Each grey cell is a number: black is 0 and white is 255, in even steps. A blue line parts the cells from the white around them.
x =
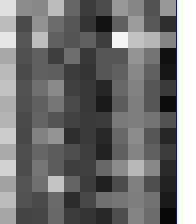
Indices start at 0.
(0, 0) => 224
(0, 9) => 82
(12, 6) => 111
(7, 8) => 127
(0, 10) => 151
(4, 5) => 53
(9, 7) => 95
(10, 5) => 65
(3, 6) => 88
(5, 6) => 39
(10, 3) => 92
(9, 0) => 168
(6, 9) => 87
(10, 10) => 42
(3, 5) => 57
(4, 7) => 95
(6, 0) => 174
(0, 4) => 102
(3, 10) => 16
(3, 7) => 87
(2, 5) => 96
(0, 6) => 76
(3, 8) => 148
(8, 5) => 58
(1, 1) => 74
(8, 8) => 140
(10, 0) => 210
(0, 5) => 62
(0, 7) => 153
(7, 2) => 100
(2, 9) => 181
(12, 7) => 118
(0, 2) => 136
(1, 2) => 146

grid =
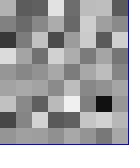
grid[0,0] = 178
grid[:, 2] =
[96, 136, 193, 113, 146, 163, 95, 211, 158]
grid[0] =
[178, 92, 96, 226, 109, 188, 190, 90]
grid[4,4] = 124
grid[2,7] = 207
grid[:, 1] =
[92, 106, 124, 164, 135, 169, 137, 133, 160]
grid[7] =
[71, 133, 211, 89, 97, 197, 209, 183]
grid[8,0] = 149
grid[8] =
[149, 160, 158, 144, 168, 148, 120, 167]
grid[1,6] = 159
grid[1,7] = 138
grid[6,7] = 151
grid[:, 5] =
[188, 206, 203, 123, 168, 136, 127, 197, 148]
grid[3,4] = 173
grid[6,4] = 240
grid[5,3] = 139

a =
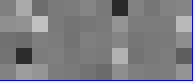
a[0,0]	128
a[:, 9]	[117, 124, 121, 121, 124]
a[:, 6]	[120, 122, 123, 122, 107]
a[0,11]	132
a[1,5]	119
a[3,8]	115
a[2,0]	113
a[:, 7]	[41, 147, 132, 177, 142]
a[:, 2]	[108, 192, 126, 123, 149]
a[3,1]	44
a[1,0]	143
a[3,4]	119
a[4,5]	115
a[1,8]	124

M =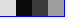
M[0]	223
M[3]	158
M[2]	59

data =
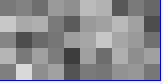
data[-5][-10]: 120
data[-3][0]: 132
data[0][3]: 153
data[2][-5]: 165
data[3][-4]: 108
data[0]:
[120, 129, 110, 153, 143, 186, 178, 88, 122, 102]
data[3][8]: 142
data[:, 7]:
[88, 185, 166, 174, 146]
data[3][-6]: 61
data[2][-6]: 158
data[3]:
[180, 120, 159, 123, 61, 159, 108, 174, 142, 160]
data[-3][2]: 106
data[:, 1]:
[129, 168, 77, 120, 217]

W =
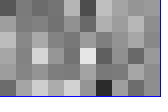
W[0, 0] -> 87
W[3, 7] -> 144
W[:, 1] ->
[123, 124, 136, 131, 133, 165]
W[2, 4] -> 120
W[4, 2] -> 148
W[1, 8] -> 183
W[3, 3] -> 150
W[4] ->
[157, 133, 148, 126, 124, 163, 121, 123, 166, 141]
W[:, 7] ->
[164, 157, 147, 144, 123, 158]
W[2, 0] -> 188
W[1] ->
[158, 124, 129, 114, 145, 105, 176, 157, 183, 142]
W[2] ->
[188, 136, 169, 131, 120, 155, 127, 147, 167, 136]
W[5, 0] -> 108
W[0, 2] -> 108

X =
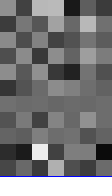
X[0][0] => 144
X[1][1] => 119
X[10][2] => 59
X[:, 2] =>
[184, 86, 130, 57, 144, 107, 109, 65, 127, 236, 59]
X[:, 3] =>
[186, 162, 66, 141, 56, 140, 103, 132, 109, 65, 176]
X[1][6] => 112
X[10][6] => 107
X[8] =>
[100, 94, 127, 109, 113, 82, 99]
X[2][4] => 82
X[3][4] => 99
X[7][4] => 104
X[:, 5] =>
[94, 184, 116, 158, 115, 110, 105, 145, 82, 125, 61]
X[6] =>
[112, 107, 109, 103, 107, 105, 109]
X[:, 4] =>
[25, 104, 82, 99, 34, 128, 107, 104, 113, 126, 79]
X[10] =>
[71, 105, 59, 176, 79, 61, 107]
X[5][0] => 53
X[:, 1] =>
[65, 119, 77, 139, 88, 83, 107, 122, 94, 27, 105]
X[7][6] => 109
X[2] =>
[138, 77, 130, 66, 82, 116, 92]
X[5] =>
[53, 83, 107, 140, 128, 110, 98]
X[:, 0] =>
[144, 60, 138, 78, 141, 53, 112, 83, 100, 44, 71]

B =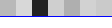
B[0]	185
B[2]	34
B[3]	207

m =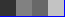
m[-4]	50
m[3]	195
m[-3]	129

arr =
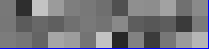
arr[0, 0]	120
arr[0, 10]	162
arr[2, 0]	124
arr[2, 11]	155
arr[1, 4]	112
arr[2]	[124, 118, 100, 166, 157, 116, 195, 39, 130, 59, 119, 155, 182]
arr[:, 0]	[120, 119, 124]
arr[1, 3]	95
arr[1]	[119, 91, 104, 95, 112, 121, 115, 137, 93, 87, 93, 58, 122]
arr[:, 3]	[155, 95, 166]
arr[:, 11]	[112, 58, 155]

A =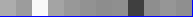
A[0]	172
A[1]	156
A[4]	152
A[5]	146
